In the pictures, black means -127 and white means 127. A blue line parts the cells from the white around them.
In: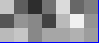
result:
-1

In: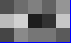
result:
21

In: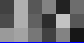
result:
-18

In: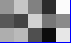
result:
124

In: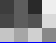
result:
110

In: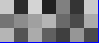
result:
74

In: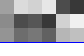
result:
-71

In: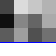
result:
51
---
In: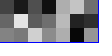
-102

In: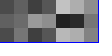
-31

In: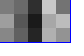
-21

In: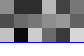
-82

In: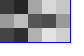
-90

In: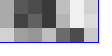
-40

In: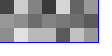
76

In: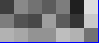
9

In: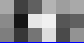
-63

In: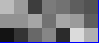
27
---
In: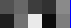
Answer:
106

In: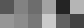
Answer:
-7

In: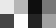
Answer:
-91

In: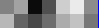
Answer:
-56

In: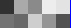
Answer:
78

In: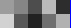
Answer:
-94

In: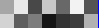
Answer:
-3

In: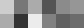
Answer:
108
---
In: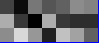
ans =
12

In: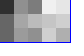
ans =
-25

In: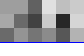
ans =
-21

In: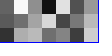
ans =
-77

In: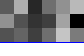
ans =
-45

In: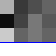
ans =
75

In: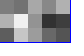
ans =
-34

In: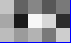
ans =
60
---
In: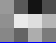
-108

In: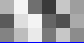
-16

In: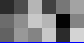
53

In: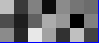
1

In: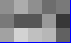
15

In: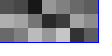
-104

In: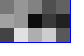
2
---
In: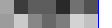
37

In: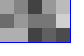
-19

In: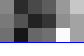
-6

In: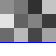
99

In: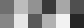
-16

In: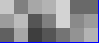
28
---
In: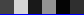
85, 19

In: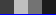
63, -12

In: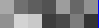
83, 73

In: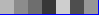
78, 55

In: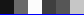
124, 70

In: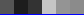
69, 20

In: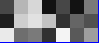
116, 106

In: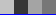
67, 36
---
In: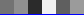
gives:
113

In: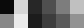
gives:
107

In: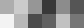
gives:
115

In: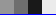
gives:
107

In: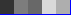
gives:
89

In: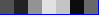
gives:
97
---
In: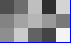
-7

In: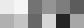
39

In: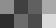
90

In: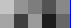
-24

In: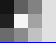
96

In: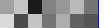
-42

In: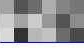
13
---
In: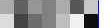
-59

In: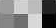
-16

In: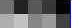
66

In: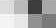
103

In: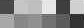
7

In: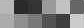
15

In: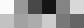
34

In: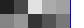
23
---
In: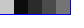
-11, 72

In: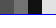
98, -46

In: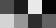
-122, 84

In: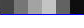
-113, -59

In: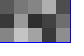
-50, 5

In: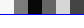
-59, 119

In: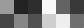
-70, -59
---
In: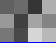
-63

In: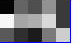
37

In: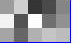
-44

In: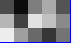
-61

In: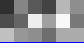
-26

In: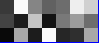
-99

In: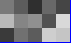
5

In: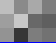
72

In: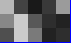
75

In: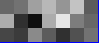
-79
